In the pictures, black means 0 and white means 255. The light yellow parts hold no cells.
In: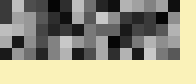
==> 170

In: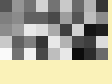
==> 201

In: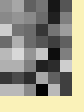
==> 54

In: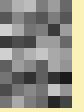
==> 76

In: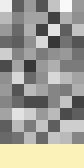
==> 94

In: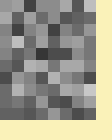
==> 107

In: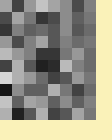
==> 195

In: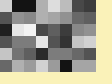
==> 197

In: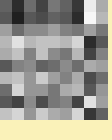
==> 88
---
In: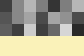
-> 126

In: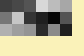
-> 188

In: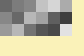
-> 214

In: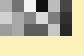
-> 188

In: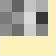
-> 195

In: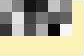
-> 196
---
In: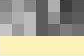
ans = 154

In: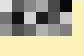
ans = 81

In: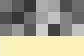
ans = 153

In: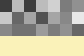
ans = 114

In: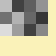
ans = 157

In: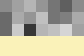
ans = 202
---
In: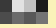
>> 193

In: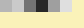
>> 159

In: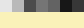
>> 23

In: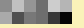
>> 205

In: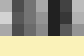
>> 66

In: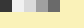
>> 160

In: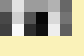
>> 178
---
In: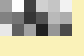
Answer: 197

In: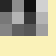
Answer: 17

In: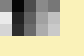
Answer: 138

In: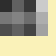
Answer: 57

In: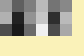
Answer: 116

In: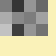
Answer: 149

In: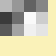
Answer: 98
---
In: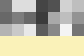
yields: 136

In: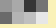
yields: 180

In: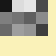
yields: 158

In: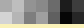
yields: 96

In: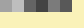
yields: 67

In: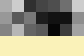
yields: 7
